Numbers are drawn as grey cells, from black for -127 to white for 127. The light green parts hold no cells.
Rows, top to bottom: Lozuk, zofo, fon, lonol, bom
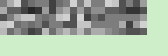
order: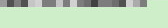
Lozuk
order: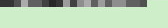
zofo
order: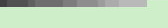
bom
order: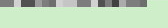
Lozuk

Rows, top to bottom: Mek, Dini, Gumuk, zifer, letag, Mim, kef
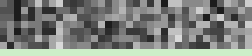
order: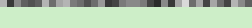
Mim
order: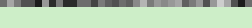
Dini

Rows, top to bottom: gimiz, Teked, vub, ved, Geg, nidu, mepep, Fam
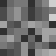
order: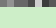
vub
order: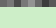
Teked
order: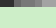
Geg

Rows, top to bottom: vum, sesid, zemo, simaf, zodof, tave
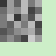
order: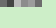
sesid
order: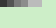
zemo

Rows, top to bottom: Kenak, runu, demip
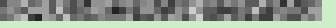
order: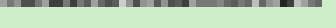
demip
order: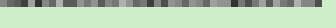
Kenak
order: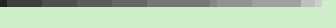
demip
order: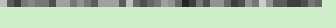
runu

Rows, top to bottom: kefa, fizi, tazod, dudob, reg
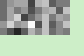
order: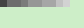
tazod
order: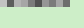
fizi
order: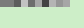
kefa
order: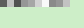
dudob

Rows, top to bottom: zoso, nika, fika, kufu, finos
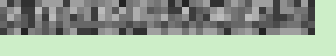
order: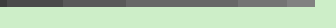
kufu
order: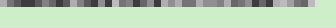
fika
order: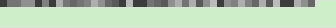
nika
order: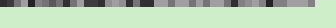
finos

